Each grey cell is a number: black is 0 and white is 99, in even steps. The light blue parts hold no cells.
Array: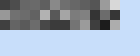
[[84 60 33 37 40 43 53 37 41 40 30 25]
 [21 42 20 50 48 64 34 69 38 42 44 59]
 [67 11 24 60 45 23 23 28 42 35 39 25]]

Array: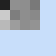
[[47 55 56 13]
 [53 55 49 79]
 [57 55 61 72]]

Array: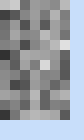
[[72 54 58 60 43 79 74]
 [49 69 47 61 52 34 25]
 [52 62 35 59 32 59 43]
 [45 63 72 54 52 64 45]
 [87 72 61 52 30 53 50]
 [39 59 63 64 66 38 19]
 [35 57 84 49 63 36 50]
 [34 52 51 62 38 50 54]
 [51 40 53 60 33 28 55]
 [69 63 39 71 48 59 63]
 [48 50 39 65 39 51 44]
 [35 65 68 71 66 46 21]]

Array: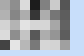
[[33 79 50 11 85 55 66]
 [36 46 67 21 67 52 69]
 [38 65 83 83 88 70 82]
 [36 58 67 34 76 55 85]
 [62 82 83 47 71 89 26]]

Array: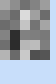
[[61 51 44 55 65]
 [42 62 85 42 52]
 [64 45 76 47 42]
 [47 49 50 18 51]
 [49 73 71 17 43]
 [33 31 78 41 70]]

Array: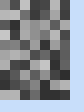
[[26 71 27 25 75 30 56]
 [24 64 35 23 43 73 71]
 [66 36 63 56 64 19 34]
 [28 71 46 56 66 24 77]
 [37 61 20 61 32 50 48]
 [36 23 40 30 63 69 64]
 [38 19 76 65 24 27 68]
 [18 26 56 36 62 34 23]
 [70 61 19 51 36 29 20]
 [23 19 19 41 24 70 69]]

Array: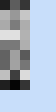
[[21 36 12]
 [77 59 70]
 [67 48 66]
 [69 87 87]
 [68 47 47]
 [35 62 38]
 [46 63 39]
 [85 24 74]
 [20  2 12]]

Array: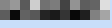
[[86 39 36 57 26 48 44 80 35 59 52]
 [64 50 12  3 20 10 14 34 38  4 36]]
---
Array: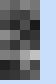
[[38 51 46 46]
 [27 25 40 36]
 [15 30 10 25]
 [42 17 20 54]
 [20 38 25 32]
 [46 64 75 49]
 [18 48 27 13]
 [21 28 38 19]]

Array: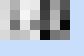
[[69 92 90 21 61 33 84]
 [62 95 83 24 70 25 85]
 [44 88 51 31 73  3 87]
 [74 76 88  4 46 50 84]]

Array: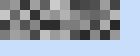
[[59 21 62 37 79 65 24 28 31 61 26 50]
 [40 72 19 64 57 69 55 44 40 45 71 77]
 [58 32 52 17 17 49 48 58 26 67 15 23]
 [62 58 28 74 60 68 30 16 53 19 59 48]]

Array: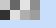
[[40 88 55 78]
 [87 68 61 19]]

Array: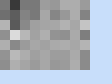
[[22 47 47 61 59 67 67 60 47]
 [36 51 47 65 52 59 67 51 43]
 [35 53 62 64 65 69 65 76 70]
 [85 71 63 68 57 56 66 49 56]
 [53 60 65 63 66 67 65 70 68]
 [72 67 62 65 61 61 66 54 57]
 [68 64 60 65 59 60 67 54 55]]

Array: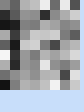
[[38 69 74 92 42 91 32 51]
 [35 57 55 18 54 67 80 17]
 [12 50 48 68 63 52 56  8]
 [23 58 78 77 80 48 36 66]
 [10 78 81 48 28 64 71 37]
 [20 59 48 70 63 72 84 95]
 [16 58 54 89 56 49 61 68]
 [55 63 56 70 71 28 87 43]
 [49 69 66 75 94 56 78  7]]

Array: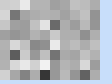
[[81 91 70 70 62 65 75 73 67 80]
 [46 64 67 69 68 63 69 75 57 83]
 [62 61 75 88 41 67 61 72 58 77]
 [58 61 69 65 78 68 68 56 68 62]
 [84 75 53 56 91 69 73 67 74 69]
 [36 79 59 74 45 66 64 75 69 68]
 [84 90 81 94 59 70 67 84 61 69]
 [65 51 67 21 59 72 58 38 67 81]]
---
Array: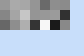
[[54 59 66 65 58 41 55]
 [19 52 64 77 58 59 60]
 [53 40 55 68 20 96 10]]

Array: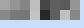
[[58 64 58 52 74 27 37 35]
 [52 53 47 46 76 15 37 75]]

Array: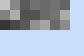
[[39 76 52 35 44 41 44]
 [66 50 67 31 32 41 45]
 [54 21 28 34 56 64 41]]

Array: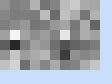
[[64 57 49 52 69 45 51 73 79 66]
 [69 52 48 49 48 73 42 75 67 46]
 [39 49 54 59 46 48 59 64 47 67]
 [63 62 95 63 55 61 51 89 49 67]
 [48 36 15 48 62 58 43 32 39 43]
 [56 57 76 61 66 71 48 23 56 52]
 [76 75 82 43 64 52 66 48 51 67]]

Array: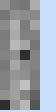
[[67 57 48 46]
 [53 46 56 54]
 [64 54 68 48]
 [50 48 66 50]
 [46 49 72 64]
 [51 51 56 18]
 [51 47 65 54]
 [48 50 58 56]
 [49 50 62 75]
 [38 56 62 51]
 [33 18 58 71]]

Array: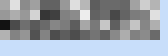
[[70 65 87 54 62 38 38 59 86 71 36 41 41 40 63 80]
 [87 59 67 59 82 21 25 50 54 92 38 42 28 39 48 50]
 [68  7 29 43 35 41 52 48 36 65 47 77 37 57 76 52]
 [41 69 51 58 32 51 30 36 30 39 45 38 53 67 50 54]]

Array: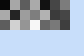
[[48  3 65 36 66  7 27]
 [27 66 14 61 49 69 23]
 [24 36 81 58 96 40 47]]
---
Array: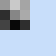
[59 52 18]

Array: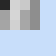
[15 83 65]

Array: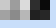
[78 54]

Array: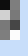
[ 5 47]

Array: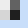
[92 12]

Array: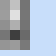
[60 87 45]

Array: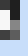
[22 12]

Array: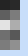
[14 48]
